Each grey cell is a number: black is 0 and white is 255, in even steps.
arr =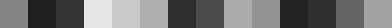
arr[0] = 133
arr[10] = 34
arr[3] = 230
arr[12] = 101

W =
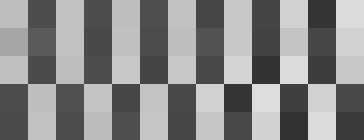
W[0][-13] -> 190
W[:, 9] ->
[69, 67, 51, 221, 210]
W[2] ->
[192, 75, 189, 77, 200, 69, 199, 72, 211, 51, 219, 60, 200]
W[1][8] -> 199
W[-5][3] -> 77
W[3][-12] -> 190
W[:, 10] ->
[209, 196, 219, 63, 50]
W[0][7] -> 71
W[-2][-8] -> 195
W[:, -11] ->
[193, 193, 189, 80, 77]
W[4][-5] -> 72
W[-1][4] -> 78
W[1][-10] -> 73
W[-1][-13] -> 74
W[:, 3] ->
[77, 73, 77, 196, 188]

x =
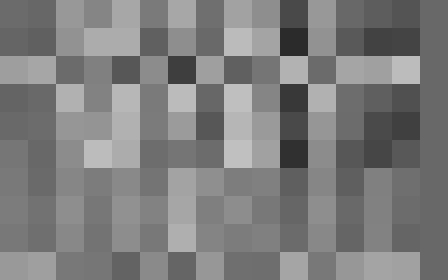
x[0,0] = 107
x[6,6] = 163
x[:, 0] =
[107, 101, 158, 100, 105, 118, 121, 124, 120, 153]
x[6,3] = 124
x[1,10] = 43
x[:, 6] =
[167, 142, 62, 187, 155, 117, 163, 166, 175, 101]
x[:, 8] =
[162, 187, 96, 191, 182, 192, 125, 141, 124, 111]
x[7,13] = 129
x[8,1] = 111
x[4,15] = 104
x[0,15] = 104
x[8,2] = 136
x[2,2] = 107
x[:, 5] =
[122, 96, 140, 122, 123, 109, 116, 130, 120, 138]
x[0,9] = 142
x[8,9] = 128
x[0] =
[107, 103, 152, 133, 167, 122, 167, 111, 162, 142, 73, 152, 104, 93, 84, 104]
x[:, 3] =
[133, 172, 128, 130, 148, 188, 124, 119, 115, 118]
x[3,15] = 104
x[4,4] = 177
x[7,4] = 145
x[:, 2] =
[152, 146, 107, 177, 150, 140, 134, 142, 136, 120]
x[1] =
[101, 96, 146, 172, 172, 96, 142, 105, 187, 164, 43, 146, 89, 66, 68, 104]
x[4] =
[105, 108, 150, 148, 177, 123, 155, 87, 182, 154, 73, 150, 108, 74, 64, 104]
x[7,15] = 104
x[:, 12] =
[104, 89, 165, 109, 108, 87, 95, 105, 101, 151]
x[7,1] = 114
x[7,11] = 142

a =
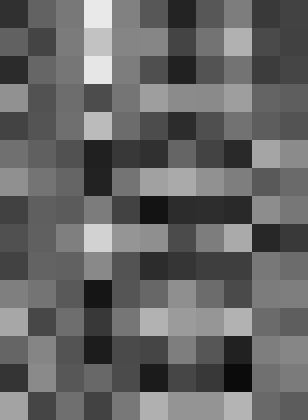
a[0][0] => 48
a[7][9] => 141
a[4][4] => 108
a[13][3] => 104
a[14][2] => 111
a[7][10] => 119
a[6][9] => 89
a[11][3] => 56
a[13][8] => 11
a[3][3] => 76
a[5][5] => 48
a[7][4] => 66
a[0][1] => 98
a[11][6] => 155
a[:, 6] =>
[35, 68, 33, 139, 44, 101, 170, 44, 75, 53, 143, 155, 126, 70, 148]
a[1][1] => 68
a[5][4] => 56
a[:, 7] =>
[87, 115, 83, 138, 79, 67, 145, 45, 125, 62, 108, 150, 86, 56, 148]
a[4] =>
[67, 84, 111, 187, 108, 76, 44, 79, 114, 93, 83]
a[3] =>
[145, 82, 109, 76, 117, 158, 139, 138, 158, 100, 94]
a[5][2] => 81
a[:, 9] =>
[57, 74, 60, 100, 93, 165, 89, 141, 39, 120, 124, 107, 126, 112, 105]
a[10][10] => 126
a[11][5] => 178
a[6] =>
[144, 116, 101, 34, 116, 161, 170, 145, 126, 89, 106]
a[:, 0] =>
[48, 97, 43, 145, 67, 112, 144, 65, 80, 66, 127, 167, 101, 52, 163]
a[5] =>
[112, 96, 81, 32, 56, 48, 101, 67, 41, 165, 139]
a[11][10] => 94
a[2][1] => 102
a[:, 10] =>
[66, 65, 69, 94, 83, 139, 106, 119, 57, 108, 126, 94, 134, 123, 92]
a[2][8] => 115

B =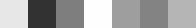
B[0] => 231
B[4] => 158

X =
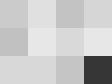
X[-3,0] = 203
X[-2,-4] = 193
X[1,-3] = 231

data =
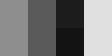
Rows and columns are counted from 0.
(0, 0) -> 142
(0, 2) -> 28
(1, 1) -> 90
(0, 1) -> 90

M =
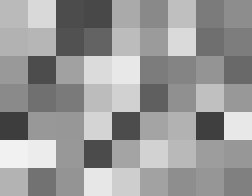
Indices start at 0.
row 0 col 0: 186
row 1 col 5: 155
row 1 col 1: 182
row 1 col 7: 111
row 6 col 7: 150
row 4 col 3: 212
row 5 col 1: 236
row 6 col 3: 231
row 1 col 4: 188
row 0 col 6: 191
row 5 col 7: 157
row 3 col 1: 112
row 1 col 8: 125
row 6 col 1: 114
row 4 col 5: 164
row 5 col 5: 210
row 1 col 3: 99

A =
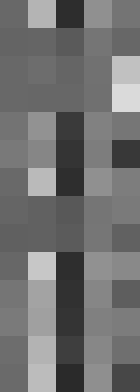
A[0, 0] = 104
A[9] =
[103, 199, 46, 145, 137]
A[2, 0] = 104
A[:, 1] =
[180, 101, 109, 103, 146, 134, 186, 97, 97, 199, 163, 160, 179, 188]
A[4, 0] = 115
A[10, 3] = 134
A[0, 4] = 116
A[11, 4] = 124
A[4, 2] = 58
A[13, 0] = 106
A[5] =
[121, 134, 52, 125, 56]
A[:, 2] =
[45, 90, 101, 103, 58, 52, 46, 88, 91, 46, 49, 52, 62, 42]
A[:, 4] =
[116, 103, 193, 218, 118, 56, 125, 122, 97, 137, 94, 124, 111, 71]
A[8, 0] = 96
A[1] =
[100, 101, 90, 117, 103]
